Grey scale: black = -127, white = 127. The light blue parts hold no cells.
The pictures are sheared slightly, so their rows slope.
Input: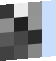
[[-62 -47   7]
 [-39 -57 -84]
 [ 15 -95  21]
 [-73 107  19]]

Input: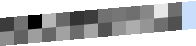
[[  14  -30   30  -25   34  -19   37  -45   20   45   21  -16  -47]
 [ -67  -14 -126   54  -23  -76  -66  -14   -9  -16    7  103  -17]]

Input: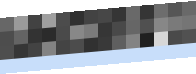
[[-49 -73 -60   3 -59 -51 -78 -70 -32   3 -95  87 -53 -46]
 [-50 -27 -76 -84 -53   8  -4 -73 -54 -25 -47   7  -5 -10]
 [-24  26 -61  31 -51 -79 -60 -56 -74 -22 -74 -18 -41 -22]]

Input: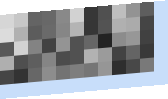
[[-58 -76 -24  13 -12  -1  -9  22 -81 -55  -6]
 [ 47 -48 -33   5 -51 -46  50  27 -61 -27 -70]
 [-39  82   3 -61  20 -46 -25 -92  12  23 -62]
 [ 92  49 -35 -21   6  52 -73 -44  48  43 -58]
 [ 86  71 -27 -23   9  82 -72 -47  62  19 -33]]

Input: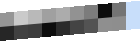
[[ -89  -62  -66 -114  -84  -59  -44   15   14]
 [  22   74   57   32   44   18   -3 -114  -11]]

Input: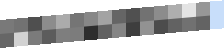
[[-25  82  -4 -35  -1  -3 -82 -30   5 -65  18 -51 -29 -14 -28]
 [ -6 -13 -48  12  43 -10   7  35 -26 -47 -13  12  46 100  23]]

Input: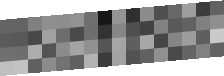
[[  63   66  -31   12  -13  -30   50  -68   34  -45  -30   16  -54  -27
     1  -29]
 [ -15  -17   45  -43   12   36   17  -42   37  -32   39  -57    5   29
   -32   74]
 [ -36  -39  -55   33  -18  -53  -17  -77    6  -48  -61    2  -39  -30
     0   15]
 [ -27  -28    0   15   13   18  -16 -104   21  -79   12  -48  -24   30
   -66  -29]]

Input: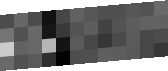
[[ -22  -46  -37  -81 -124  -49  -48  -32  -34  -38  -56  -72]
 [  75  -29  -24   54 -107  -37  -56  -72  -53  -37  -56  -51]
 [ -11  -46  -23 -104  -70  -44  -34  -60  -44  -34  -29  -30]
 [ -51  -25  -51 -109  -56  -30  -40  -47  -47  -41  -44  -21]]

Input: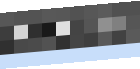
[[ -79  -54  -52  -45  -78  -58  -64  -38  -61  -37]
 [ -66   84  -80 -102   95  -59  -42   16    0  -41]
 [ -40  -44  -44  -39  -40  -45  -40  -36  -46  -46]]
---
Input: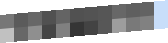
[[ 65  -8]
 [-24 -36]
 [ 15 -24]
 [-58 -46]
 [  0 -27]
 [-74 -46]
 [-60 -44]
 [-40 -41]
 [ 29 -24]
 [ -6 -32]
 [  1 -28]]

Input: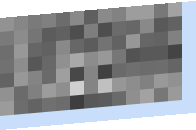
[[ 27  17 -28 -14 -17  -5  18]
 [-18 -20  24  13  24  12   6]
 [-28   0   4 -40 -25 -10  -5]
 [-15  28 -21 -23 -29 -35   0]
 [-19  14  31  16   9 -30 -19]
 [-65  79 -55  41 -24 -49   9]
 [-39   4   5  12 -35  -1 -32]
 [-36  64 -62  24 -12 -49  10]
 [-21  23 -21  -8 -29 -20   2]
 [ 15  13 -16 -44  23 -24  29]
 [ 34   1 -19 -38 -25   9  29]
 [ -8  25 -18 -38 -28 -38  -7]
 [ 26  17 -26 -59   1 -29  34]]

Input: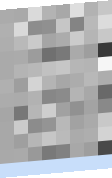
[[ 41  40  40  38  44  48  42  42  46  48  43]
 [ 42  31  75  -8  43  30  52  43  57  89  41]
 [ 25  54  12  54  50  84  56  28  74  13  90]
 [ -6  70  20  78   7  52  65 -15  37  16  51]
 [  1  58  56  33  11  39  70  -6  44  70  40]
 [ 40  43  34  17  52  44  54  42  75   4  94]
 [ 30  46  42  35  40  56  52  30  53  57  50]
 [-54  83  72   9 -22  45 118 -70  72  92  70]]

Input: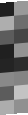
[[ 45 -35   9 -91 -95 -35  46 -95]
 [ 16  67   4 -83  19 -58 -17  25]]

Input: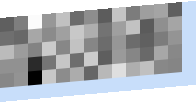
[[   7   17   59  -16  -32]
 [  19   17   28  -23   -1]
 [-126  -85    3   39  123]
 [  71  -10   75   11   23]
 [  12   70    7   32   65]
 [  44  -17   66   72  -19]
 [ -25   76    6   46   13]
 [  56  -33  -19  -12  -35]
 [  95   26   22   31   68]
 [  46    6  -19   66   -3]
 [  64  -22  -31  -36   30]
 [   8   39   -3   15   36]
 [   5    8   20   37  -32]]

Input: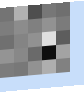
[[  -3   20  -15   -2  -11]
 [  -7    8    4   12   49]
 [  18  -21   17    0  -49]
 [  46 -113   95   18   -8]
 [   1   35  -34   -4  -16]]

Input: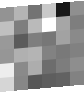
[[  86  109   22   25   64   19]
 [   7   10   48  -36   -1   52]
 [ -40   45   52   -1   58  -12]
 [ -33  -18    2   -8  127   72]
 [ -29   -2   -6   34   38 -102]
 [   2   14    1   10   -1   15]]
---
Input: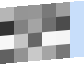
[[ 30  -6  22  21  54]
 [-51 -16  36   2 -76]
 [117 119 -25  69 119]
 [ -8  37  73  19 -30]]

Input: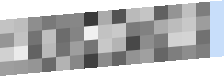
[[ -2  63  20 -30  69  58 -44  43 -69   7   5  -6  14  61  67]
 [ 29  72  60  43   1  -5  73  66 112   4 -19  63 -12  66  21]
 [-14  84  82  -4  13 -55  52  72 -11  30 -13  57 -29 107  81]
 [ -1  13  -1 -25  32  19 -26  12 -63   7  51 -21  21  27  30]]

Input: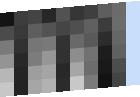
[[ -20  -33  -64  -73  -45  -88  -59  -66 -107]
 [ -19  -67  -31  -48  -58  -44  -33  -70  -52]
 [ -25  -83  -38  -22  -77   -6   -9  -78   -5]
 [ -31  -98  -13   13  -78   22   -3  -87   20]
 [ -50 -102  -19   38  -87   37   30  -91   55]
 [ -59 -108   -5   72  -84   50   38  -92   71]]

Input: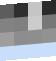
[[-85  69 -80 -34]
 [ -8  76   0   2]
 [ 18  14  13  30]]

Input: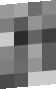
[[  9 -17  37  25]
 [ -5  20 -38  -2]
 [-65 -28 -84  74]
 [-35  35 -23   6]
 [-36  19 -20  -1]
 [ 75  75 -41 -52]]

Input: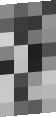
[[-62   0 -30  10]
 [ 20 -72 -67 -30]
 [ 12 -10 -71  80]
 [-47 -96  67   2]
 [ 14 -92  63 -87]
 [ 70  17 -52  72]
 [ 54  50 -70  73]
 [ 34 -36 -24  48]]
